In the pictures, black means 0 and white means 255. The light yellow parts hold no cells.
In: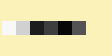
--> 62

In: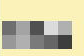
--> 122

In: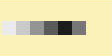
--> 90

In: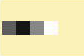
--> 21

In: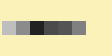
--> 75

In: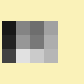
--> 225
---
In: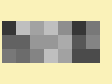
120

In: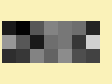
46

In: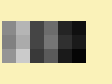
149

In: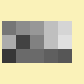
55

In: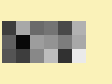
84

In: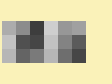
182

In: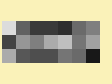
171

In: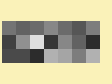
74

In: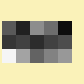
245
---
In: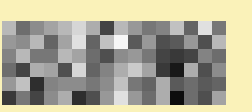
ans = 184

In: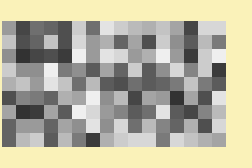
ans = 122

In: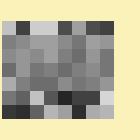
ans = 150

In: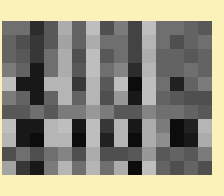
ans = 111

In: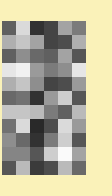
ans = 175

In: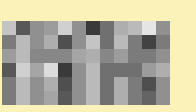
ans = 123

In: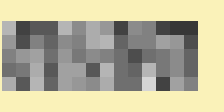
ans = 77

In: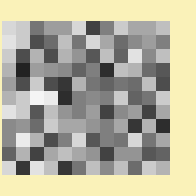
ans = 127
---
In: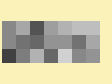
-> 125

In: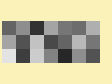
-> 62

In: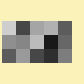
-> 154

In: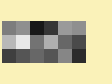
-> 85

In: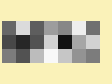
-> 82

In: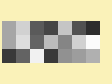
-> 99

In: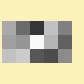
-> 204

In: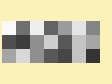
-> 217

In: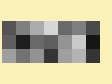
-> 115
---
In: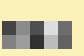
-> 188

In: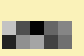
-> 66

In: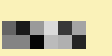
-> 176

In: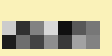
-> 162

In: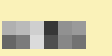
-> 135

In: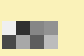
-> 93

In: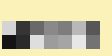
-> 231

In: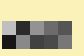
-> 74
